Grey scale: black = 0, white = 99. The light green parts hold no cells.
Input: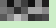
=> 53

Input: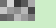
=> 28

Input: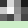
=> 33

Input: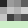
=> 81

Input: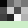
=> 75

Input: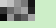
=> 14

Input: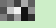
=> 55
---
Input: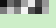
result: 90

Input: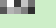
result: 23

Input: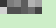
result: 36

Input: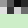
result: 31

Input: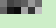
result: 37

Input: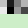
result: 11

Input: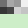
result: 65

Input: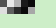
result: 70

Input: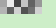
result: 76
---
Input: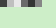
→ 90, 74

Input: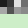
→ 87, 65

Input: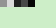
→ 85, 57

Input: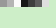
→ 97, 86

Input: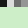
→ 85, 58

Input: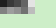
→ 88, 73
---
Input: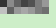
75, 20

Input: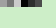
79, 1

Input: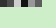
80, 7

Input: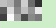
97, 19

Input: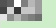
99, 21

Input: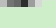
84, 17

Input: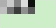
85, 6

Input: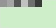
75, 22

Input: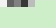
94, 21

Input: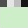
89, 8
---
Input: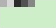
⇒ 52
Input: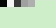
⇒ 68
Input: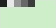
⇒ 23
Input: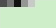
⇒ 78
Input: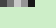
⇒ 9
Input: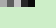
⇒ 4
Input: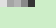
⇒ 20
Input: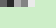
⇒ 91
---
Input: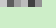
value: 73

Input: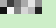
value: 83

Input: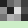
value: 69

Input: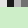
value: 10

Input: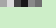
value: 9

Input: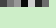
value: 80

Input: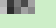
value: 41

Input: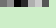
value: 68

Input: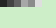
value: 65
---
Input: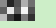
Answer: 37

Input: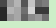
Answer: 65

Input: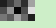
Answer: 2

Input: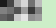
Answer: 32

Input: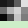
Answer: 82

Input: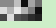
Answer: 91

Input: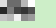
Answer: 26

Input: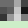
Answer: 76
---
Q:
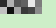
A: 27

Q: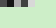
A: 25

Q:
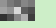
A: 68

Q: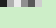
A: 34

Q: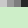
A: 49

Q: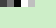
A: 98

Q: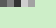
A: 80

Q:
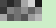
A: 60
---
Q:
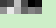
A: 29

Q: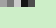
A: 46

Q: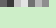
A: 22

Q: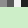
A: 34

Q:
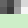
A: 28

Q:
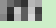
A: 41

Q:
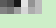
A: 29
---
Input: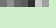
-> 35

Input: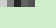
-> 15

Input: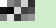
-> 81

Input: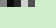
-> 16

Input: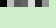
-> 40

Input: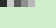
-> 34

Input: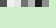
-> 44

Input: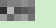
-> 30
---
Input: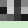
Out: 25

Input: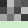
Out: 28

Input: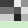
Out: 35

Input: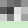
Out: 86

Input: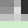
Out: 86

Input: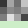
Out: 49
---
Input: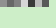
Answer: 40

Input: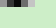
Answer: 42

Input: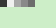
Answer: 53

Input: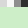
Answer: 84

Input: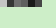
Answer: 27

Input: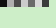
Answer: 29

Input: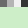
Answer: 70

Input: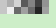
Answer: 35

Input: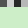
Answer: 71
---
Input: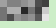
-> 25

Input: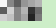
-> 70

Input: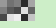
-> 64

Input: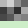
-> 39

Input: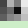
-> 91

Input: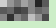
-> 35
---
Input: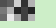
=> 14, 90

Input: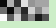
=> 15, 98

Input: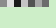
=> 76, 87

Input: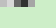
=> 40, 84

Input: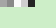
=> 97, 97

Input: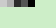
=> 17, 79

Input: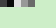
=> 87, 87
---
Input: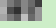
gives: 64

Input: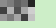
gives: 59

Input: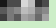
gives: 24

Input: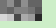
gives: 83

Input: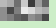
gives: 55

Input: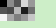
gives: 95

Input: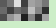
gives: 30

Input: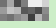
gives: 49

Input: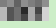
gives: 72

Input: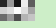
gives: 42
